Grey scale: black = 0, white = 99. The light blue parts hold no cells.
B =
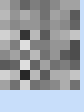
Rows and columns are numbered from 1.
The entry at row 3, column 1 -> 63
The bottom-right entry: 44
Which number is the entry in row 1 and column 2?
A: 53
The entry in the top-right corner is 63
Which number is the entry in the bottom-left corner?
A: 63
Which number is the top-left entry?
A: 67
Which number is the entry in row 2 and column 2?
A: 58
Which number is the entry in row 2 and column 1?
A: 72
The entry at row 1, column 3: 39
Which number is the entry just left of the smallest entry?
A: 72
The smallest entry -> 15

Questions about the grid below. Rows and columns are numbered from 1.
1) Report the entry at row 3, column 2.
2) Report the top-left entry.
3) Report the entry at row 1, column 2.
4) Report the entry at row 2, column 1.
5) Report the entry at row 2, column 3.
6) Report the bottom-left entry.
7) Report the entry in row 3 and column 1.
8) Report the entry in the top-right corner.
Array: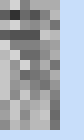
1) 82
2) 67
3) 82
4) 36
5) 41
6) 54
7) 72
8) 67

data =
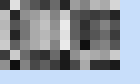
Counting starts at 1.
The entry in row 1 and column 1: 18
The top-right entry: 83
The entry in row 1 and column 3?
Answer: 46
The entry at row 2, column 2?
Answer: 14
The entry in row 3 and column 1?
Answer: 71
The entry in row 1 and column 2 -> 87
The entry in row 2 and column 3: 56
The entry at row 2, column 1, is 75
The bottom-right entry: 10
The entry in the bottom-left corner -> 56
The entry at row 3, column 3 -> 46

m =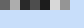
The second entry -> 67
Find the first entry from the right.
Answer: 58
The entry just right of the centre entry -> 11

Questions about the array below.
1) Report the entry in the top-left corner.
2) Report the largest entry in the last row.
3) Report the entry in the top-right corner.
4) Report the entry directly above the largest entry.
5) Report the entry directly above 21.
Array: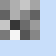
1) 56
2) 95
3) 64
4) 21
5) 68

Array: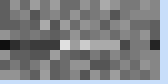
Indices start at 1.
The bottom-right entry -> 52
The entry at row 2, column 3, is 52
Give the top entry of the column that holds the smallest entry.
37
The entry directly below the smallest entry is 57
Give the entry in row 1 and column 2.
57
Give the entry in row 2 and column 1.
37
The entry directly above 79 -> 42
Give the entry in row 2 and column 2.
47
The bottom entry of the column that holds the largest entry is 42
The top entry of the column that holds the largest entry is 42
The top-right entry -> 52
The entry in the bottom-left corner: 57
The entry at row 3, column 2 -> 37
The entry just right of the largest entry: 61
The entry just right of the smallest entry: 18
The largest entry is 87
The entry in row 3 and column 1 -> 37
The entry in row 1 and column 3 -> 42

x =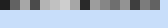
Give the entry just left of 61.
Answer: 16
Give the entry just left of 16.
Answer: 65
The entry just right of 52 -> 43

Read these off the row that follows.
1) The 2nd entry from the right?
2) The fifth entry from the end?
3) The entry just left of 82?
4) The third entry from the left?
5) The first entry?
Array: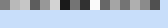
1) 54
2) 64
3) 59
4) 77
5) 49
